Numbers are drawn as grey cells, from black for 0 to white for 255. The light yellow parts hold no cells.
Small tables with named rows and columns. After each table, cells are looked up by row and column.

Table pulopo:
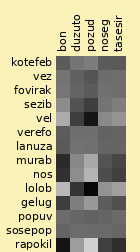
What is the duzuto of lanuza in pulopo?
114
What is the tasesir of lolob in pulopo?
160
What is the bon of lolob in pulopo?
184
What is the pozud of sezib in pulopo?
63
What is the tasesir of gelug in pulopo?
80
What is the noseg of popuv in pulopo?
101
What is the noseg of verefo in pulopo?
98
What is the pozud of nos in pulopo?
180
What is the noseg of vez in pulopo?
109
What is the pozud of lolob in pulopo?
8
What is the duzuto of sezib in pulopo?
83
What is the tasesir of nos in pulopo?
64
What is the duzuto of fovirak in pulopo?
100
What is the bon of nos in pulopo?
49
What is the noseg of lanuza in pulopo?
101
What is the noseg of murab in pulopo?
84
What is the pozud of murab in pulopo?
168
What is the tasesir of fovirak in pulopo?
110
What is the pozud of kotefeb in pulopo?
125
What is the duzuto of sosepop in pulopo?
108

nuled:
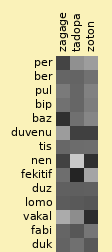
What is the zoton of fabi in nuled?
118
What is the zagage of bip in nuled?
113
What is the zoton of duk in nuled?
88
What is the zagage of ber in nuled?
101
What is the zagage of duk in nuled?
99
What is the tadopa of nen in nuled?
201
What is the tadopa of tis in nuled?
108
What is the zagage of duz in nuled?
96
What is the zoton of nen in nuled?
47
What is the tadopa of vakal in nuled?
141

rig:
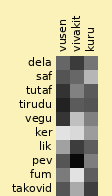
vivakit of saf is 103
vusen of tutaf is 51
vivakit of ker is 217
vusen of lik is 161
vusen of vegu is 53
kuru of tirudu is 84
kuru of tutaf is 90
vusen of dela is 102
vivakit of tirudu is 91
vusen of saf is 84
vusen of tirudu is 34
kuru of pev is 126
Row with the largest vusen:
ker

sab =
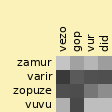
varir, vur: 81
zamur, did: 157
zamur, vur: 182
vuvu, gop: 72
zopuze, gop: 77
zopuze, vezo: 79
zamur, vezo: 196
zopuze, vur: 118
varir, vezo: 57
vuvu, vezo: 176
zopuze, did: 141

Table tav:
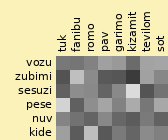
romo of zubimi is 139
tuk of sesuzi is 97
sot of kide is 128
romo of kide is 190
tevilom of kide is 139
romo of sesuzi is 137
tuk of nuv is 132
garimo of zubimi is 86
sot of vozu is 165
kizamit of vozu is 107

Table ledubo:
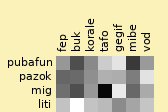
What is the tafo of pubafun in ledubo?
204
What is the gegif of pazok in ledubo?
173
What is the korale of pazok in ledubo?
143
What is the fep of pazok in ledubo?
102
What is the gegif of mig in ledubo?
234
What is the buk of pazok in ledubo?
106
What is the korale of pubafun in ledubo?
137
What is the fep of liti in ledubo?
194
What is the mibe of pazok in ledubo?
125
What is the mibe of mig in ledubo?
104
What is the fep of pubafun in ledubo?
151
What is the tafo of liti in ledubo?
186
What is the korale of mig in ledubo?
151
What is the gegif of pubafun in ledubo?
228
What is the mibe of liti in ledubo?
165
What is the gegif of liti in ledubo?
139
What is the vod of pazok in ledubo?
226
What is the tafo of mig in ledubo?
7
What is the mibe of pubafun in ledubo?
57
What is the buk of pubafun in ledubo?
78

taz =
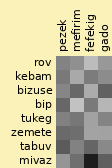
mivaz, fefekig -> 29
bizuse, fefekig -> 172
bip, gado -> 182
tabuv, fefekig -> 101
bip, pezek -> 103
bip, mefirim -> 194
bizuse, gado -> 97
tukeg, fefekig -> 162
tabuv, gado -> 137
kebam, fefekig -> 124
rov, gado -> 152
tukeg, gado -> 132
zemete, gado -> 162

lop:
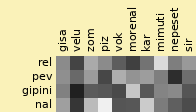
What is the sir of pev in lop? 110
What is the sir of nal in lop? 76
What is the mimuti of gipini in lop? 132
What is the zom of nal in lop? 187
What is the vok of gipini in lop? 74
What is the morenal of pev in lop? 147
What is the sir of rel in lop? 153
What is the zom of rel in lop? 170
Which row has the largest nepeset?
gipini

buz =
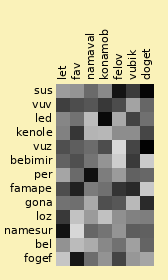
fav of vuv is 77
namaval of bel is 172
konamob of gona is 79
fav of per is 106
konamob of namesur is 116
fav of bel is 187
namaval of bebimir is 116
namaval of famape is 123
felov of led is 169
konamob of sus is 137
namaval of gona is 169
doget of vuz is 2
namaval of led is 188
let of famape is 77
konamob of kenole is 183
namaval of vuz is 108
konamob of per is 125

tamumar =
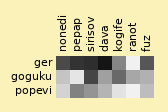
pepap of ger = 51
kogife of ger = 133
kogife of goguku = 105
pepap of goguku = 229
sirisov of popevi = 148
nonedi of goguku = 196
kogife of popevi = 226
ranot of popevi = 241
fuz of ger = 86
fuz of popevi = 189
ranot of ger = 241
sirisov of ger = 46
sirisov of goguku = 69
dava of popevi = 180
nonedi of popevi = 211
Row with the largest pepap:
goguku

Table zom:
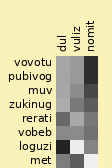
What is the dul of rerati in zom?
104
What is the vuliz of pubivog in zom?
154
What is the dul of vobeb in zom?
137
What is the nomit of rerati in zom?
119
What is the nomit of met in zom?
239
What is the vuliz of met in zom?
93
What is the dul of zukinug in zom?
172
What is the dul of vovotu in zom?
165
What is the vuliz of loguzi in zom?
237
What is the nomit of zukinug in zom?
93
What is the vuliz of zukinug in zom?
121
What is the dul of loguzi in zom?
36
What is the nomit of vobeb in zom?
113
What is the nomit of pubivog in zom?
46
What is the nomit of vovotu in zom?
46
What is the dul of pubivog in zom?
165
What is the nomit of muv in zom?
72
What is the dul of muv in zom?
167
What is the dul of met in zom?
125

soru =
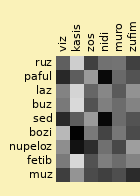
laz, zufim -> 146
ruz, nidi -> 113
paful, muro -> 105
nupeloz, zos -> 45
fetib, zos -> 82
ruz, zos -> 64
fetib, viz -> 122
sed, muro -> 108
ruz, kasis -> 206
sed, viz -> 41
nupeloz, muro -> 72
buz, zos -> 82
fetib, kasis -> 216
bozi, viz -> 184
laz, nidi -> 135
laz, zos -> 102
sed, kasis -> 93

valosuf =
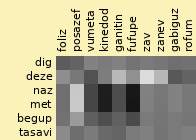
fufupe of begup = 75
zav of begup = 122
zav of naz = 129
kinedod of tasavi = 105
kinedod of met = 29
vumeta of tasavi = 123
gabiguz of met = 130
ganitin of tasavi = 100
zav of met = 128
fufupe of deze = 144
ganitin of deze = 185
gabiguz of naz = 130
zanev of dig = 118
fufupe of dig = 115
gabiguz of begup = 122
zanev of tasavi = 116
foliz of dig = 92
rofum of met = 120
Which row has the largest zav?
deze

